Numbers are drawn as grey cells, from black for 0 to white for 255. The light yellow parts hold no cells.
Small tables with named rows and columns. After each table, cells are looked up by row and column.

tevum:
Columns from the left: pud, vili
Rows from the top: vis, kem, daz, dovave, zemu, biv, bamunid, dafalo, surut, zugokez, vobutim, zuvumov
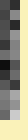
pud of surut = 88
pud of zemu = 55
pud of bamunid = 14
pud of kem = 68
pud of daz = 77
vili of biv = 134
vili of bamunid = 84
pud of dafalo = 50
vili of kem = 137
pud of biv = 111
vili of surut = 58
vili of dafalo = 107
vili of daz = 41
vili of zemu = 130
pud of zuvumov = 104

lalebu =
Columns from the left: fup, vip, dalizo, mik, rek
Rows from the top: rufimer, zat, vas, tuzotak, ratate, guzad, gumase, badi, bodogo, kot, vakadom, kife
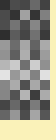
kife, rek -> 86
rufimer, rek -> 66
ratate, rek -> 170
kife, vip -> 150
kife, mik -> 165
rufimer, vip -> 76
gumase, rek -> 144
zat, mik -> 52
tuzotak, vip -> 92

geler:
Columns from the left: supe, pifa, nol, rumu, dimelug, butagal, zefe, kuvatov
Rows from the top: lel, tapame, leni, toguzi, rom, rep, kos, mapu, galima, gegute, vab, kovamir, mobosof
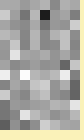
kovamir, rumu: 186
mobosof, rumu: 142
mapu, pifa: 162
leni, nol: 138
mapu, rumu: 182
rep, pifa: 227
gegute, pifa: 149
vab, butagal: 180
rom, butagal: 139
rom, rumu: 179
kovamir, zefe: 155
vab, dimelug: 161
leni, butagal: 152
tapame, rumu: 183
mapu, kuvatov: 128
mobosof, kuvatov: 163
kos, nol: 146
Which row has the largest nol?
mapu

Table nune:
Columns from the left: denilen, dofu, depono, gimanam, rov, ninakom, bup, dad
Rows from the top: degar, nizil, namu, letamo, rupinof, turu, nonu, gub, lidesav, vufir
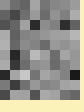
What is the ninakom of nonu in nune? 107
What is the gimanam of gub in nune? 116
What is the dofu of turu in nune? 39
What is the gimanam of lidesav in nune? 152
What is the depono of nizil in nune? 111
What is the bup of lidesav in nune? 163
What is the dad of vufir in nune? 103
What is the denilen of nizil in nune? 99
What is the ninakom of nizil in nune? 146
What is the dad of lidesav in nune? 168
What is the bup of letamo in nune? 160
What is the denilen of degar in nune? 145
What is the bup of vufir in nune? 115
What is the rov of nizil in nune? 108
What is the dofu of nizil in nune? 71
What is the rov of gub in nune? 165
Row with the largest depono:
gub

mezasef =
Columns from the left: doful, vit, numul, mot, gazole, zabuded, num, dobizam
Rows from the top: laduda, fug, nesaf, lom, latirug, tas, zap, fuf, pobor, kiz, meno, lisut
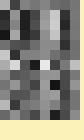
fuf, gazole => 147
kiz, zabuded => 156
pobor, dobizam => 148
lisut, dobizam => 139
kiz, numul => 84
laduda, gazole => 132
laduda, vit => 65
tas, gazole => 140
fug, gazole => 151

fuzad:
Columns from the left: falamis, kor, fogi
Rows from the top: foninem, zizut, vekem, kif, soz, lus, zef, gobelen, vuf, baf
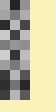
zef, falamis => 158
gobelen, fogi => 85
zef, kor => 121
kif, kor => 64
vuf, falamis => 46
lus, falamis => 206
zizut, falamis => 163
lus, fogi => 189
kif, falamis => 201
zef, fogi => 169
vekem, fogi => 69
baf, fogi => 89
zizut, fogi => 173
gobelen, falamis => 58
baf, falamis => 62
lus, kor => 52
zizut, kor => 120

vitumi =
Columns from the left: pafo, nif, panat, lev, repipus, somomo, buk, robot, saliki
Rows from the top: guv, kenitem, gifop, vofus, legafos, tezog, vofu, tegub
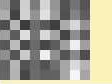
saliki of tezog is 78
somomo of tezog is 144
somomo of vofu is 111
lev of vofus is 116
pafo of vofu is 99
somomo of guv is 149
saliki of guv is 85
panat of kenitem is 209
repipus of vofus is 217
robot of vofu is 217
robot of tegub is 245
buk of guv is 83
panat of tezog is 202
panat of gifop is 60
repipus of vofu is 83
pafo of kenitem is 174
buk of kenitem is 79
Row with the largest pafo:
kenitem

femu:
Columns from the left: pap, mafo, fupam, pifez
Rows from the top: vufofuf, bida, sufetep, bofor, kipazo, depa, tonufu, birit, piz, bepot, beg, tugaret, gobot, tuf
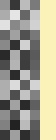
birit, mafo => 43
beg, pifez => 95
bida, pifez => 201
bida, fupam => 102
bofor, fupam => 81
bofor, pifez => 120
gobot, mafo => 34
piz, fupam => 93
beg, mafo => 162
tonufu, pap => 75
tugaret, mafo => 79
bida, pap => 172
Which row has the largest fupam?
kipazo

